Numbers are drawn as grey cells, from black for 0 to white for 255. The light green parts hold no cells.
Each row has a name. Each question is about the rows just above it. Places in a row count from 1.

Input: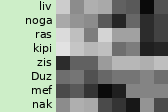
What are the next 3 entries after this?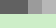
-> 183  175  191
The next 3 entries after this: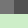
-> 103  117  117
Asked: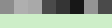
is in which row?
nak
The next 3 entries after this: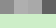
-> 89  10  81

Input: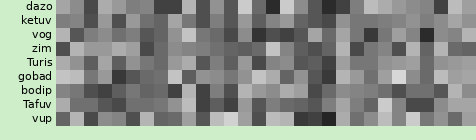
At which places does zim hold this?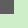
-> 14 18
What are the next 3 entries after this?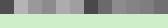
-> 79  112  112
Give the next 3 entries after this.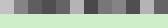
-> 180  106  100
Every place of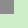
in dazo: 2 18 26
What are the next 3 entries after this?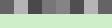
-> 180  106  100
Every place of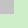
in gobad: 1 9 15
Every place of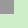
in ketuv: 4 6 14 17

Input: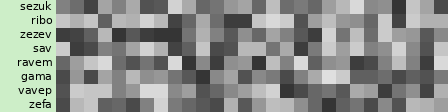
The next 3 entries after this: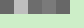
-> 158  184  217
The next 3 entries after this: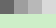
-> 137  143  53
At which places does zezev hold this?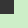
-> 5 8 9
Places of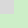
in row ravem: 4 9 18 28
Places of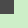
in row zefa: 1 6 12 23
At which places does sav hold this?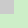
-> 1 20 22
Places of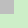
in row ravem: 16 25

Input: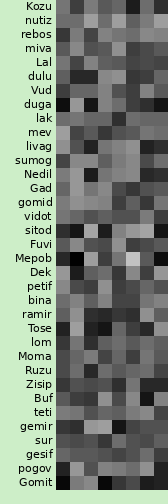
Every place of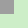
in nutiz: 3 5 8
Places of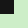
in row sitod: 2 8
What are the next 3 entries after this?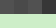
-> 109  81  74
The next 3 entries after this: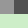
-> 130  123  109

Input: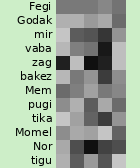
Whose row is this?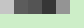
mir
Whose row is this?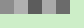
pugi
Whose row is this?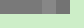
Fegi
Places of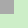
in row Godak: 4
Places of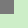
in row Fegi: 1 2 3
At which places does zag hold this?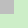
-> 2 5
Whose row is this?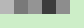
bakez

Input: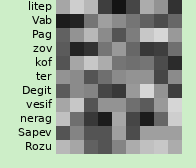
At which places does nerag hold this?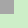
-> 5
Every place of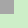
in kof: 2
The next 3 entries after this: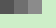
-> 147  147  70
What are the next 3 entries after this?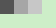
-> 172  117  111
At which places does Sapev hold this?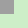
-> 5 7 8 9
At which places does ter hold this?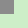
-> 2 5 9

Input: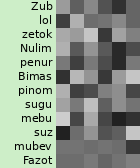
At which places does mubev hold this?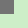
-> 1 2 4
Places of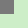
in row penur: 1 3 6
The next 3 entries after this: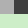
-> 76  128  142

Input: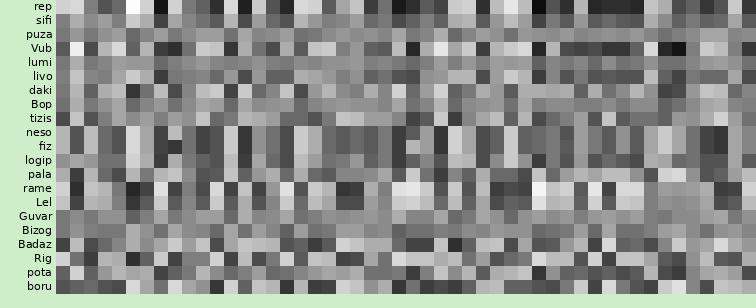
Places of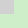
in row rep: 1 7 9 19 30
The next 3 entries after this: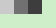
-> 133  97  173
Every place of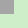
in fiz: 7 30 43 45 49

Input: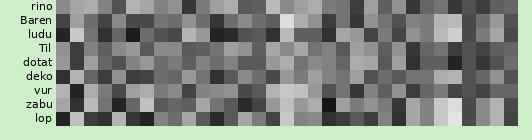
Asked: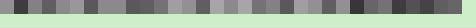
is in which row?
Til
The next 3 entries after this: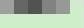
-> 109  123  95
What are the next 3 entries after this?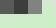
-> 49  166  130
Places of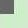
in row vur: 27 32 33

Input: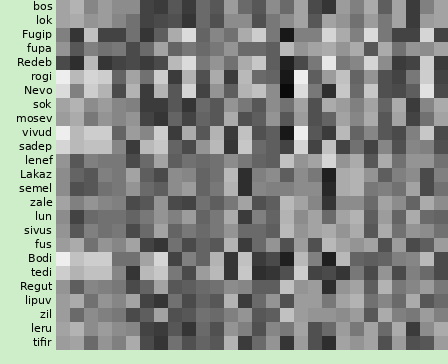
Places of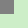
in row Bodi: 10 19 25
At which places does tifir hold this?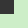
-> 8 17
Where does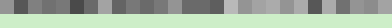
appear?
fupa

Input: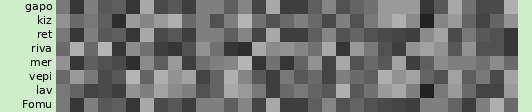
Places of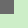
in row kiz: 2 10 17 19
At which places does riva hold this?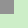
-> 11 17 26 28 30
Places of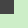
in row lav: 3 31 32

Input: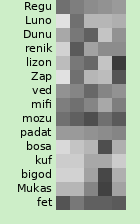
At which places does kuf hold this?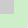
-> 1 2 5
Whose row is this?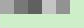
Dunu
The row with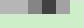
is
Mukas

